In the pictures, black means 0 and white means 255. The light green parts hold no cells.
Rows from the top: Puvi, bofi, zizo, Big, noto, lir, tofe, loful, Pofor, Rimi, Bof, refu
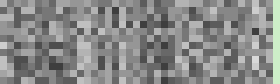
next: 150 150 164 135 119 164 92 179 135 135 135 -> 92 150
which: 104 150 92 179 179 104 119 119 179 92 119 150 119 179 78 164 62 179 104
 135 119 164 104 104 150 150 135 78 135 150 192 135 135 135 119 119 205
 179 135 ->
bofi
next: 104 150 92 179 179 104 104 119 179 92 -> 135 150
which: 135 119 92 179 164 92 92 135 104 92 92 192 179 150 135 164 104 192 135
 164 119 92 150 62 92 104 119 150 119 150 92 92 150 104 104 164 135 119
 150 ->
refu

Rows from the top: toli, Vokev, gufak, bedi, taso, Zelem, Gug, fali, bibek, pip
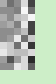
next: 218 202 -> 112 232
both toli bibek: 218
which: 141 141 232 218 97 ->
pip
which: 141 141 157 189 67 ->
taso
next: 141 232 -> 218 97

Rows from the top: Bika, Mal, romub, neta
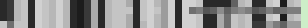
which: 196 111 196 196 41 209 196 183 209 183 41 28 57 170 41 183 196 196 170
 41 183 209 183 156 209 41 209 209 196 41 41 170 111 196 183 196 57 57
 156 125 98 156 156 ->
neta
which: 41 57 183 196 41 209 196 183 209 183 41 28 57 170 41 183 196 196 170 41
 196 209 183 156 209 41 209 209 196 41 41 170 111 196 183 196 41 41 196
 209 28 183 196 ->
romub
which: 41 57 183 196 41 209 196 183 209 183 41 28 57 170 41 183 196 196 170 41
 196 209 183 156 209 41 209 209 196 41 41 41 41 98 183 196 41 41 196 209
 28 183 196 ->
Bika

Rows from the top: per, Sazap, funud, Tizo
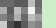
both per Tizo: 91
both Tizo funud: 130
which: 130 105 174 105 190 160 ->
funud
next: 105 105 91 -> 91 190
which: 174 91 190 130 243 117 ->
Sazap
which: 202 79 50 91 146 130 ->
Tizo

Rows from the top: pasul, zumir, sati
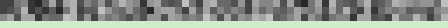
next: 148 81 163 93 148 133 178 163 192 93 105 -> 133 163
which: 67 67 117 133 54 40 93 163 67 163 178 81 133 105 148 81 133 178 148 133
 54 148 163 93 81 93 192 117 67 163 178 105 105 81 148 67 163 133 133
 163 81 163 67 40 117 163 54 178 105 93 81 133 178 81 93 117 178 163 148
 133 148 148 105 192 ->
pasul
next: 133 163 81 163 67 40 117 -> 163 54

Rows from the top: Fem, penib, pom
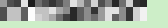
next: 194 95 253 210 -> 194 167
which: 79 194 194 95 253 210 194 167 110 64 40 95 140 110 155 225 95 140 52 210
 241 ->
pom
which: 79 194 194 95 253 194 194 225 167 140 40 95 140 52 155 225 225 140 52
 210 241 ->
penib
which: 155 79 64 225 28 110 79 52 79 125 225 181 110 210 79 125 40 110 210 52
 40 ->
Fem

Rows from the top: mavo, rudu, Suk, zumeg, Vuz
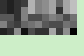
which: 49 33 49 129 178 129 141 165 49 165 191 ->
rudu
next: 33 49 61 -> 178 129
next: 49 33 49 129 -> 178 129

